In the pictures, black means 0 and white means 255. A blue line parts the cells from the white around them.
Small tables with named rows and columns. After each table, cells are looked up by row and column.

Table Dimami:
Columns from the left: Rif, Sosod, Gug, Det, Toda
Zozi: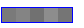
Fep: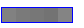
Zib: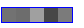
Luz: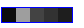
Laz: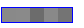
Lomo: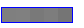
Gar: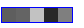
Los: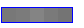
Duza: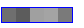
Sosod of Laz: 138
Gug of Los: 132
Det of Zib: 71
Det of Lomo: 125
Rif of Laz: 137
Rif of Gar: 94
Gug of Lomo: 121
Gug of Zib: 160
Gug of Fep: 119
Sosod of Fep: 122
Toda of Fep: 132
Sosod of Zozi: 132
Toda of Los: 116
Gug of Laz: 108
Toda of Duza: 122

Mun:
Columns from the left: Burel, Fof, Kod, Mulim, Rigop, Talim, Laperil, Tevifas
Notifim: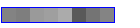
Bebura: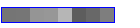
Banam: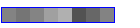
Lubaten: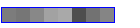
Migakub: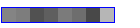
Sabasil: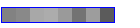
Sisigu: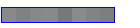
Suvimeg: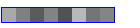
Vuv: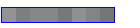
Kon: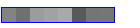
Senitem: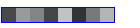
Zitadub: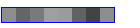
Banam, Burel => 131
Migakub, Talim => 110
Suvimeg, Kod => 91
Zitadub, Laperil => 67
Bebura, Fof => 118
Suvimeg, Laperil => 117

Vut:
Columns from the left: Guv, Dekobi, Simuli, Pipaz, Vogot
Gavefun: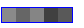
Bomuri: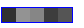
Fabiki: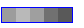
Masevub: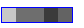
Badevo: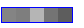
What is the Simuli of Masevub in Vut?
110
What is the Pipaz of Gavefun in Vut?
64
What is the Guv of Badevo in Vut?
132
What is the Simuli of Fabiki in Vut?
159
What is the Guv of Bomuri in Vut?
49
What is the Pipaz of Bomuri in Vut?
61
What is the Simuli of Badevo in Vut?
181
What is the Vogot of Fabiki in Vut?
89
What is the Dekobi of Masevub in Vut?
111
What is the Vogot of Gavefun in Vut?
89
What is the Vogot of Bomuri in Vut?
85

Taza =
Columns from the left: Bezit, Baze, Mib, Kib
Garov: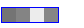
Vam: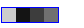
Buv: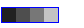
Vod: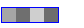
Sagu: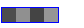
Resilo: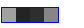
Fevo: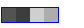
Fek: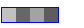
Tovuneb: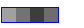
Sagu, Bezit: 77
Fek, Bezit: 193
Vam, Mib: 61
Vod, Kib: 109
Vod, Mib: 207
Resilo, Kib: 134
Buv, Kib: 195
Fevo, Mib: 207
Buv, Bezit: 33
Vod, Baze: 111
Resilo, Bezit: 160
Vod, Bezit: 166

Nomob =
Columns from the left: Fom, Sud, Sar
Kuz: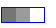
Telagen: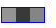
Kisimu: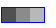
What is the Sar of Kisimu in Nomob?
184
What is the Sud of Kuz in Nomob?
155
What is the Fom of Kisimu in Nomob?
81
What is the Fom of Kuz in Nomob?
118
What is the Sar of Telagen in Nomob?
133
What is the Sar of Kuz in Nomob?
254
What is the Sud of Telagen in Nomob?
57
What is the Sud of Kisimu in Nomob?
139
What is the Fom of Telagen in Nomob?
148

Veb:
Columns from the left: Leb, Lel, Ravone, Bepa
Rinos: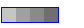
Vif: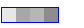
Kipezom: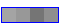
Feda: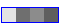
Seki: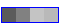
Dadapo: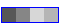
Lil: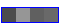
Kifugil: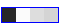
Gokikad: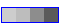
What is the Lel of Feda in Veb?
111
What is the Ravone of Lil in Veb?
96
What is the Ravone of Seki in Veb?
196
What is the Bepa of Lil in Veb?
105
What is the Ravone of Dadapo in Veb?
215
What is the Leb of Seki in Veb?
91
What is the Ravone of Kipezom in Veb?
117
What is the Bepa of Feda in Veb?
95
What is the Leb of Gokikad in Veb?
205
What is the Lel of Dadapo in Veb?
134
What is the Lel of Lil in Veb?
150
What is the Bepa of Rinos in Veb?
111
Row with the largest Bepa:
Kifugil

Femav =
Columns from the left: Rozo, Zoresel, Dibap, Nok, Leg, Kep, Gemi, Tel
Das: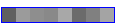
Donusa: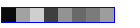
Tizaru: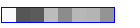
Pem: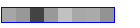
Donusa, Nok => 63
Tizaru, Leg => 140
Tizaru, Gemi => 180
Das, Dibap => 142
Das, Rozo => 96
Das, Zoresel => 155

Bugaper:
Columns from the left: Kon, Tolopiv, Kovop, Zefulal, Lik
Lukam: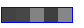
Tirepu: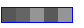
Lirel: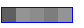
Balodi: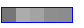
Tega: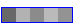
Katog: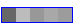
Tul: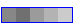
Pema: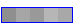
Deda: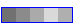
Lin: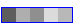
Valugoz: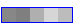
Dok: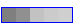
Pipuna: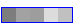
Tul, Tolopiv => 112
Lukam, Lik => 134
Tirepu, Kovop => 149
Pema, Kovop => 153
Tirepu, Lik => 149
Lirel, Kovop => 140
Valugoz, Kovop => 175
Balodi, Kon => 118
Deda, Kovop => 170
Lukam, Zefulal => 63
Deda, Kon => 113
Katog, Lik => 156
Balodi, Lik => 140
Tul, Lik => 203
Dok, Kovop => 194
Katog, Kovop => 152

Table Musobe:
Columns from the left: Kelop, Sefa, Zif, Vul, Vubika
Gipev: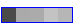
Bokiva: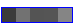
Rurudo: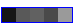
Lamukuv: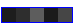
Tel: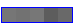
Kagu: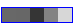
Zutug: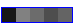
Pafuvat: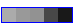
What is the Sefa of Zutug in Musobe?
129
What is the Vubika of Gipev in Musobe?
182
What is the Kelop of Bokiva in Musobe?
59
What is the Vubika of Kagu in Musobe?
215
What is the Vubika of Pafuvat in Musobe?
25
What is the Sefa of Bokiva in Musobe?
114
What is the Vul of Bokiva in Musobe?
85
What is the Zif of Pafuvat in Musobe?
146
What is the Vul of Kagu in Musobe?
131
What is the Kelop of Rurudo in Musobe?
22
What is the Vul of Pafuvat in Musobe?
72
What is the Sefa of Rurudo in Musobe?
89
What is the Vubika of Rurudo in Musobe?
154

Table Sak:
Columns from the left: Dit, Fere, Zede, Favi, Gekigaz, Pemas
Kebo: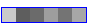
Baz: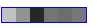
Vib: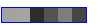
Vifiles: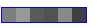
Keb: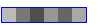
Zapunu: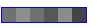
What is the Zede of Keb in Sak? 79
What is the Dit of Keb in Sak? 186
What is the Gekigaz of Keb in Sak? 102
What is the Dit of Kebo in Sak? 202
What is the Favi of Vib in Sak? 83
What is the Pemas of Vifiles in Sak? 63
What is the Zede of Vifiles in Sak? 89
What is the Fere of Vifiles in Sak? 152
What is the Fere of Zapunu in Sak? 142
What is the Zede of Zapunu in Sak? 112
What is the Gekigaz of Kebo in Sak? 116
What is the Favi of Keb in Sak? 151
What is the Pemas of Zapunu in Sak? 68
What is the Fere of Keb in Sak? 120
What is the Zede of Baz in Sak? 39
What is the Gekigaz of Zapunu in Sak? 140
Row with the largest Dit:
Kebo

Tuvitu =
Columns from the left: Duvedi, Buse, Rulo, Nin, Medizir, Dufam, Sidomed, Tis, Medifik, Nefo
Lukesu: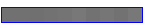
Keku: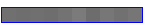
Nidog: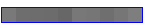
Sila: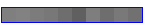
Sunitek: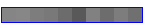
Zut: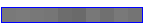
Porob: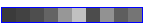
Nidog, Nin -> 108
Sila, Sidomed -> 126
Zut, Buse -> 123
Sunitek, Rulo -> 125
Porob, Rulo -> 78
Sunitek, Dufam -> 89
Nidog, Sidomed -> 118
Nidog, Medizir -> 103
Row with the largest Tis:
Porob

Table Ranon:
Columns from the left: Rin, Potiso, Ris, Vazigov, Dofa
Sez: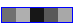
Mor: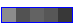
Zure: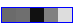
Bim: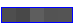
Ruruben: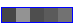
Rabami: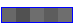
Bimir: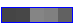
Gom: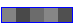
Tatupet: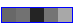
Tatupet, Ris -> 36
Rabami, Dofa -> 110
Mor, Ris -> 99
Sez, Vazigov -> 89
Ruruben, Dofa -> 114
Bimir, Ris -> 133
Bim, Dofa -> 84

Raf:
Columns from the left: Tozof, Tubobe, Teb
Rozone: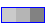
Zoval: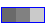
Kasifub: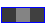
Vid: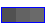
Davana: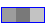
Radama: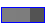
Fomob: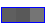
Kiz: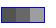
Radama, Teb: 83
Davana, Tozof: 156
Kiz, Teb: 158
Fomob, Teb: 117
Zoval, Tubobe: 129
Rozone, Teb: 130
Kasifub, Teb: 64
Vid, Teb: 106
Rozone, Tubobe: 181
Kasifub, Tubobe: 132
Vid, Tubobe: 99
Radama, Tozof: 126
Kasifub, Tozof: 58
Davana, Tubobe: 121
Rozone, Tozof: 202
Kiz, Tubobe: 104
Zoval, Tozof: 106
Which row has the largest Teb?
Zoval

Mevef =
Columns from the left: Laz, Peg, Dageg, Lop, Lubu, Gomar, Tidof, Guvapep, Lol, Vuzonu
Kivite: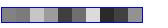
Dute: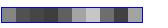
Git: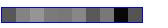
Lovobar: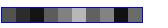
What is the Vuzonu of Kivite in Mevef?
146
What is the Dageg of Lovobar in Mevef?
20
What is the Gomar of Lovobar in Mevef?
183
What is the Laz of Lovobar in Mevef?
82
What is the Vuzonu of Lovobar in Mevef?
107
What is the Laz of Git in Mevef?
87
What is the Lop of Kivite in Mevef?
156
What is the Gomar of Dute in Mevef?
164
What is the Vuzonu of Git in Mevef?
84
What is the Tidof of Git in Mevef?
89
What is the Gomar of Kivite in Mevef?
111
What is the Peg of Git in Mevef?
131
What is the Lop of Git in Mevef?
122
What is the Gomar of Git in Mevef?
135
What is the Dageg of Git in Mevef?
149
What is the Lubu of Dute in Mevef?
96
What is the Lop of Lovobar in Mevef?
92
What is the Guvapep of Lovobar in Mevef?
131

